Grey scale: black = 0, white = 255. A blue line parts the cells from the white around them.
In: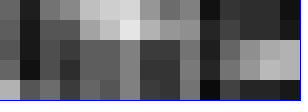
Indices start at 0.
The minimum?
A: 11
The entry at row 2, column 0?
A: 85
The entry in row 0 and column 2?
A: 115
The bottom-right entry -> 24
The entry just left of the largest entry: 191
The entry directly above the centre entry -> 178
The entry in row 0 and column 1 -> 30
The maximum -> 229
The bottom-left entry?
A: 178
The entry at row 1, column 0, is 93
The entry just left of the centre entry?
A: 128
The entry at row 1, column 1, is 24
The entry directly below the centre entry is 52
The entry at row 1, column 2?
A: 85
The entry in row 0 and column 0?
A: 101
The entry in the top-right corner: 17
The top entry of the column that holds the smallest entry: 17
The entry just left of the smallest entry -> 115
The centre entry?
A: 59
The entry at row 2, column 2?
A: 78
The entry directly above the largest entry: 214

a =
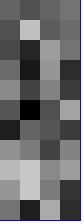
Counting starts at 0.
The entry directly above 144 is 30
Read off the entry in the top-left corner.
100
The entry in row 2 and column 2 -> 157
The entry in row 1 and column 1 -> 192
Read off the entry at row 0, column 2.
100
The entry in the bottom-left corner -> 115
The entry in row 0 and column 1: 80
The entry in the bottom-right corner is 44
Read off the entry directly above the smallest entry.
67
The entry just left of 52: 123
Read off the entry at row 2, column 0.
73
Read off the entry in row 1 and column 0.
80
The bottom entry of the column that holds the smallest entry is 30

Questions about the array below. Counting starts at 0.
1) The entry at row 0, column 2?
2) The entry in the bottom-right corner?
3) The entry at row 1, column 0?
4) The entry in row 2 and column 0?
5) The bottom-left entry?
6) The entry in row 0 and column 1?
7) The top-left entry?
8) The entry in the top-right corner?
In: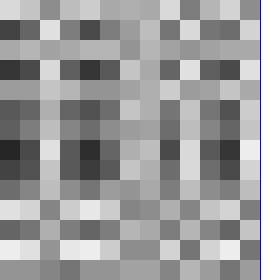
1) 141
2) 156
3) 67
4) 169
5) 148
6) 196
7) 217
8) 141

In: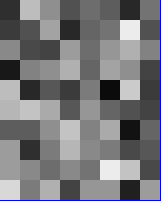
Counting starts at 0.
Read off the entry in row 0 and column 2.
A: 143
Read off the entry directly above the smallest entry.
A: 163
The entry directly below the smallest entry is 101
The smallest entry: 11
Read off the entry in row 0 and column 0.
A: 47
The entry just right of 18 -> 101
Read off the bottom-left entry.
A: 216
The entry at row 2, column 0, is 137
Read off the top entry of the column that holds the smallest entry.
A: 93
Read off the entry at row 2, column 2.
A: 67
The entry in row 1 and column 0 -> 59
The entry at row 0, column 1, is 189
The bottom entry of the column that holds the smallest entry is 150
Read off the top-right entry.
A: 115
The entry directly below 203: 81
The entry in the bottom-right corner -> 156

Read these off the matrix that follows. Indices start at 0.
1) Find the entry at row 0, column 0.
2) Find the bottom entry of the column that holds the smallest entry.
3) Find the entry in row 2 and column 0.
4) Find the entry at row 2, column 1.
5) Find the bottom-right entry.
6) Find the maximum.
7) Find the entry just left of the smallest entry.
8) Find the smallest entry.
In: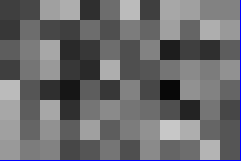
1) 63
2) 101
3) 93
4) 124
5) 85
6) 199
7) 71
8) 8

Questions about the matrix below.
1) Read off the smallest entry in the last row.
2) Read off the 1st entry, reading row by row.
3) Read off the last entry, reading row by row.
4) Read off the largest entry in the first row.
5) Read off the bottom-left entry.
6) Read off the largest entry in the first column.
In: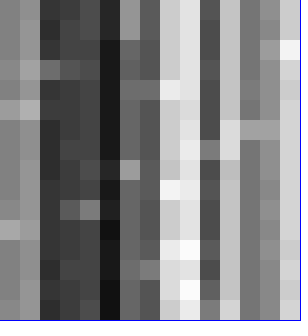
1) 17
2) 129
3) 212
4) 227
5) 136
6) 168

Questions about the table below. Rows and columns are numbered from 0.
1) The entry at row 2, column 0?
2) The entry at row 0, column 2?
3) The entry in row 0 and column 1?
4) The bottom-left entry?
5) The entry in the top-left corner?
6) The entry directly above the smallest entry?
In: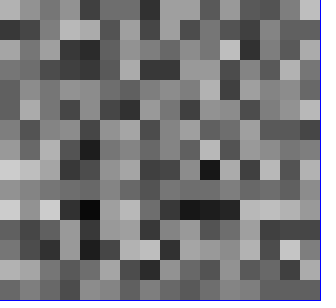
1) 165
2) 118
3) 146
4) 104
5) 178
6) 104

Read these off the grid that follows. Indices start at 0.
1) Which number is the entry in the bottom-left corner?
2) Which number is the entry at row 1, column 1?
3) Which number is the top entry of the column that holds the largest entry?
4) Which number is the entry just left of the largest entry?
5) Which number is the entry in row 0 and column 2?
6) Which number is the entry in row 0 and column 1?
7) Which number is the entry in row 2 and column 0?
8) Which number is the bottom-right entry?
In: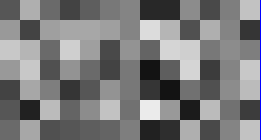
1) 106
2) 67
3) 40
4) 113
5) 106
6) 175
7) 200
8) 194

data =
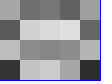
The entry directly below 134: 203
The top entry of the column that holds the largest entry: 97
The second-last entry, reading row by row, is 167
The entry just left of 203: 195
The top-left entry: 167
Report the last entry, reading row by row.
46

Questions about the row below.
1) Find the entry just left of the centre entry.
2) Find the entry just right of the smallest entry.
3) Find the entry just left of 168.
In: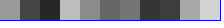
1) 139
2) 189
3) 61

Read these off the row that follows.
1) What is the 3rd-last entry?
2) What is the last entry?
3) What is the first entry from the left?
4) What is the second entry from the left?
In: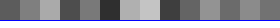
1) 107
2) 114
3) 92
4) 127
